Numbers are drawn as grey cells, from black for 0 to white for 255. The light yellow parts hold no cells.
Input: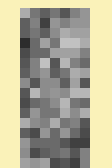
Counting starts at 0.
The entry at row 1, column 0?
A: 95
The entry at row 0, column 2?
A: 95
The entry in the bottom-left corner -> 161
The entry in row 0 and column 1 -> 118
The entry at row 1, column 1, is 129
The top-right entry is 149
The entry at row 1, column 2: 64
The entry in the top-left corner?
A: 172
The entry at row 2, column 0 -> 95
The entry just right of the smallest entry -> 106

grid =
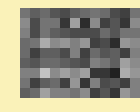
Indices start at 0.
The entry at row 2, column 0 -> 128
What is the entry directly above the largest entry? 107
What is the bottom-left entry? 95
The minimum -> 33
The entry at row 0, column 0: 116
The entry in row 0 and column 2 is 107
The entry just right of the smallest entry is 172
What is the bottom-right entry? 128
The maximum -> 194
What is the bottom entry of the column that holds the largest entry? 160
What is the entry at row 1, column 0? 139
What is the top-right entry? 116
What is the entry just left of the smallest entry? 54
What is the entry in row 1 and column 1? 75
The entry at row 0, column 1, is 95

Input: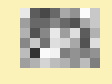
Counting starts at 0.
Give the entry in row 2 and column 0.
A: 177
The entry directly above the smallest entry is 200
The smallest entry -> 50
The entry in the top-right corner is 200
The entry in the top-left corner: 232
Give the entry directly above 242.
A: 222
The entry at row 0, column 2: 72
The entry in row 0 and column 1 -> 92
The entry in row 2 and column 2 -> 135
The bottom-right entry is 126
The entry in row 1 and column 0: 158
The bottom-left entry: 158
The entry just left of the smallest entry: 188
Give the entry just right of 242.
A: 126
